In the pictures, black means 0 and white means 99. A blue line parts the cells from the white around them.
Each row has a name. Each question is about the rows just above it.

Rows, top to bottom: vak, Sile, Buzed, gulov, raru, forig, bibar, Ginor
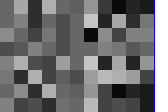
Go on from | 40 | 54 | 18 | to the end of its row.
| 68 | 40 | 37 | 58 | 26 |  4 | 14 | 10 |
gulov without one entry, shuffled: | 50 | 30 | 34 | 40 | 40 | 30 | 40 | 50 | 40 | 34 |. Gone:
| 46 |
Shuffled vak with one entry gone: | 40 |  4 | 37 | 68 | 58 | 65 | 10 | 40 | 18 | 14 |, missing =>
| 22 |
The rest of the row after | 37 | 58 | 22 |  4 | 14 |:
| 10 |
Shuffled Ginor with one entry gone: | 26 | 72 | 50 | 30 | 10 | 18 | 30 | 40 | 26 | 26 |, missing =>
| 43 |
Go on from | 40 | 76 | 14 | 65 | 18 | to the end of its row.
| 46 |

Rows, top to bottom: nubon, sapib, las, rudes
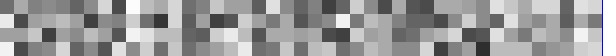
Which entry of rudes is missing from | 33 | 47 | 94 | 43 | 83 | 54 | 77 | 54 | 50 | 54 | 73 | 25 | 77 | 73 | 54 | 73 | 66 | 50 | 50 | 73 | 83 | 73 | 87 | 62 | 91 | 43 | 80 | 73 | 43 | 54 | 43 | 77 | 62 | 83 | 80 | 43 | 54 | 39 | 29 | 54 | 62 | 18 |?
| 58 |
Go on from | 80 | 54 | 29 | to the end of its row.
| 66 | 33 | 29 | 66 | 66 | 62 | 54 | 87 | 77 | 66 | 83 | 83 | 39 | 87 | 83 |
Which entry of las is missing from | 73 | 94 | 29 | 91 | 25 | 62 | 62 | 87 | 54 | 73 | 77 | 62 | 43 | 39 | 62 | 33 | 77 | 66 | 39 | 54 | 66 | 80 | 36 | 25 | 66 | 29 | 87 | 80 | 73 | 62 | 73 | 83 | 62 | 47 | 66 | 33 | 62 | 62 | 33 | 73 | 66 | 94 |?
| 70 |

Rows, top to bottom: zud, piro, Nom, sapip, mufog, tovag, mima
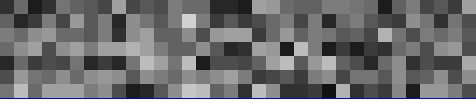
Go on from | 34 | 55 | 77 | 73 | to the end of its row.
| 38 | 48 | 19 | 73 | 55 | 19 | 19 | 23 |  7 | 69 | 19 | 30 | 23 | 52 | 11 | 59 | 59 | 48 | 30 |
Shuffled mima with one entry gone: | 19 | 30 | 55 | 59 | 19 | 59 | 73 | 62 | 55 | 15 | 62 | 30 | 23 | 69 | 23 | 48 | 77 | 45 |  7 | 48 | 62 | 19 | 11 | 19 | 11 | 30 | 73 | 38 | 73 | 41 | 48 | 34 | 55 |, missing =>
| 52 |
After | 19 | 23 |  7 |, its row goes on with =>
| 69 | 19 | 30 | 23 | 52 | 11 | 59 | 59 | 48 | 30 |
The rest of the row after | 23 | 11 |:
| 23 | 19 | 41 | 48 | 30 | 55 | 59 | 30 |
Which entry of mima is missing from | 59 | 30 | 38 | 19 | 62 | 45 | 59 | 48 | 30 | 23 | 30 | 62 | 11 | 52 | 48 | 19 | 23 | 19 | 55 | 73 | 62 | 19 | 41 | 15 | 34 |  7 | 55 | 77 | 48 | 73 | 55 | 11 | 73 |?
| 69 |
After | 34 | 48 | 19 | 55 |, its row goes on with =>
| 62 | 38 | 38 | 55 | 30 | 59 | 62 | 62 | 23 | 41 | 59 | 38 | 48 | 45 | 34 | 38 | 27 | 69 | 45 | 30 | 48 | 41 | 48 | 34 |
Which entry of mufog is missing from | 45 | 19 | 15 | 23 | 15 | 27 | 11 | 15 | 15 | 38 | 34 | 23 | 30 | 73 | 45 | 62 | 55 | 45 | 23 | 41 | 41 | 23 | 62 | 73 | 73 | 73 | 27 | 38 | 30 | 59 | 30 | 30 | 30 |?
| 66 |

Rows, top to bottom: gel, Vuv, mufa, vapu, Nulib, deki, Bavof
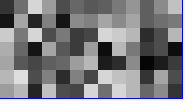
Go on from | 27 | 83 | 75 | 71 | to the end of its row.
| 20 | 64 | 30 |
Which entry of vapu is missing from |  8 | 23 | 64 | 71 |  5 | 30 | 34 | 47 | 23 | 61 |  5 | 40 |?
| 67 |
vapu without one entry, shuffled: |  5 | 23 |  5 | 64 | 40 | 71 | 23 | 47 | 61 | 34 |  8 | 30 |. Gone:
| 67 |

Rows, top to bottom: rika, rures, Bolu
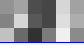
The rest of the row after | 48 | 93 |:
| 54 |
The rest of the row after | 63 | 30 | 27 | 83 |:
| 63 |
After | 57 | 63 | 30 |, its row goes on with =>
| 27 | 83 | 63 |
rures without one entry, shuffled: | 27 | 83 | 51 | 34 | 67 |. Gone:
| 86 |
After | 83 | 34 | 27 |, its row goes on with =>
| 86 | 67 |

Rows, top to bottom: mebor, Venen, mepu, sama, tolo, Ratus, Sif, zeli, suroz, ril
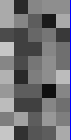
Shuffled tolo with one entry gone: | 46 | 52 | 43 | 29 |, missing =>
| 55 |
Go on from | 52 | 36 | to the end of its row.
| 10 | 66 |
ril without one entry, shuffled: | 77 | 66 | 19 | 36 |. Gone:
| 33 |
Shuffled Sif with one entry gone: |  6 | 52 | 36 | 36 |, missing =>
| 59 |
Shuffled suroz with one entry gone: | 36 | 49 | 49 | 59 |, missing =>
| 63 |
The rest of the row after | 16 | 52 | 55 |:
| 55 |

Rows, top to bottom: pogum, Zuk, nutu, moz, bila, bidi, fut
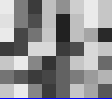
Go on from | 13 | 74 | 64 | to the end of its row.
| 16 |
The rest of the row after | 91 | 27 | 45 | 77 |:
| 13 | 74 | 64 | 16 |
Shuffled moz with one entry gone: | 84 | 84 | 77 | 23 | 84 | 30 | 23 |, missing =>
| 27 |
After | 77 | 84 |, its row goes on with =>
| 41 |
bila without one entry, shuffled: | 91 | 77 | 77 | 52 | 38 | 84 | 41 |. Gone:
| 20 |
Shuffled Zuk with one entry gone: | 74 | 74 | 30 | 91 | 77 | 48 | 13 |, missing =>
| 87 |
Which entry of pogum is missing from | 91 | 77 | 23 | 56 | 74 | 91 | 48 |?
| 80 |

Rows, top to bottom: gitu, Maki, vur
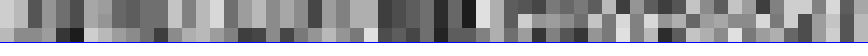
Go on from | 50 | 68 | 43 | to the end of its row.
| 61 | 21 | 50 | 33 | 21 | 58 | 47 | 87 | 50 | 72 | 17 | 36 | 76 | 68 | 54 | 87 | 47 | 61 | 68 | 40 | 30 | 61 | 80 | 33 | 72 |
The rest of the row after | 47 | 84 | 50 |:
| 84 | 58 | 68 | 40 | 61 | 65 | 54 | 54 | 84 | 47 | 80 | 30 | 61 | 76 | 33 | 72 |
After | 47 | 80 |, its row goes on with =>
| 30 | 61 | 76 | 33 | 72 |
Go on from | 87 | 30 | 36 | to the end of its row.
| 27 | 43 | 14 | 36 | 36 | 50 | 68 | 43 | 61 | 21 | 50 | 33 | 21 | 58 | 47 | 87 | 50 | 72 | 17 | 36 | 76 | 68 | 54 | 87 | 47 | 61 | 68 | 40 | 30 | 61 | 80 | 33 | 72 |
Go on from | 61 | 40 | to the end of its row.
| 36 | 43 | 43 | 76 | 50 | 72 | 84 | 43 | 61 | 72 | 54 | 65 | 54 | 27 | 61 | 50 | 68 | 68 | 24 | 30 | 36 | 43 | 17 | 40 | 11 | 87 | 68 | 36 | 33 | 27 | 47 | 40 | 47 | 36 | 72 | 24 | 58 | 36 | 24 | 33 | 76 | 54 | 36 | 76 | 61 | 24 | 50 | 80 | 80 | 50 | 84 | 36 | 65 |

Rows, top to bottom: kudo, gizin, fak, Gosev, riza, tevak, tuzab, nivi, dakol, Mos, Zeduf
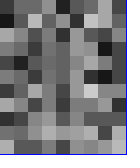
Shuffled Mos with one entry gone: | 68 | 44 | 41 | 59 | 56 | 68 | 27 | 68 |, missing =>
| 62 |
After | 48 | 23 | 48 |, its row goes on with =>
| 48 | 59 | 19 |
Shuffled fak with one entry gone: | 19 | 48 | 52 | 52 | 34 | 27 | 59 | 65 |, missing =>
| 31 |
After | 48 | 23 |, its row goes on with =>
| 48 | 48 | 59 | 19 |

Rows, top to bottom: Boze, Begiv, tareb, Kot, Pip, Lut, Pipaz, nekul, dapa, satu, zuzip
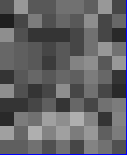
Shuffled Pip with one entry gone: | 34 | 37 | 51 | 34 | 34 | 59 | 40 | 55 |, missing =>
| 23 |
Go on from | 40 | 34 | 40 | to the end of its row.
| 37 | 48 | 40 | 20 |

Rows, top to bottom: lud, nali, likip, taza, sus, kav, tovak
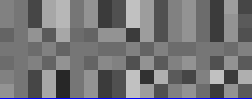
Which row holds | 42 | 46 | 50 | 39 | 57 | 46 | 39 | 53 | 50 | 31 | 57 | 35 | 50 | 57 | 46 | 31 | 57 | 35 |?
sus
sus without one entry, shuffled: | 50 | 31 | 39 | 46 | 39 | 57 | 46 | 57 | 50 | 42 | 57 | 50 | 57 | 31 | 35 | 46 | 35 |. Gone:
| 53 |

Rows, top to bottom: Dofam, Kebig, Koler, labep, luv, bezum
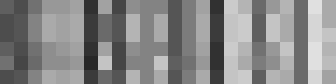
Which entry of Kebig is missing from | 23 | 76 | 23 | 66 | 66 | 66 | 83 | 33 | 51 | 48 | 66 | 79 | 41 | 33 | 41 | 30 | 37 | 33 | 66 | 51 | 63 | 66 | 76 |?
| 70 |
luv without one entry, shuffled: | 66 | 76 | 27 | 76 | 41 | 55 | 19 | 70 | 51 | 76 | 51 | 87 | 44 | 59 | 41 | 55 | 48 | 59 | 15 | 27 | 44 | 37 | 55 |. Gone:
| 73 |

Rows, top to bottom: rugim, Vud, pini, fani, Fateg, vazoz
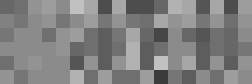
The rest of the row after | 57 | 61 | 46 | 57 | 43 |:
| 57 |
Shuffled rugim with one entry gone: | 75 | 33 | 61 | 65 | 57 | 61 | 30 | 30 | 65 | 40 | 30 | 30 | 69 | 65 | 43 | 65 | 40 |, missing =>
| 54 |
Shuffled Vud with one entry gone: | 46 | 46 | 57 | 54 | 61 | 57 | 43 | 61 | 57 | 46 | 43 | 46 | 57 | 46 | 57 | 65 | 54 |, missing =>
| 50 |

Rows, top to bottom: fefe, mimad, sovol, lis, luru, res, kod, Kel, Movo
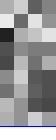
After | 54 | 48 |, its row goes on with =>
| 48 |
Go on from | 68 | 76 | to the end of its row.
| 88 |
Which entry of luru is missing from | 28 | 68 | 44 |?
| 72 |
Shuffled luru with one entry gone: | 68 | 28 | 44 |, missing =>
| 72 |
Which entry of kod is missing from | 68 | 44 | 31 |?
| 37 |
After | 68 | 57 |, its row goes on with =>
| 80 | 61 |
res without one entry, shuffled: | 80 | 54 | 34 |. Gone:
| 31 |

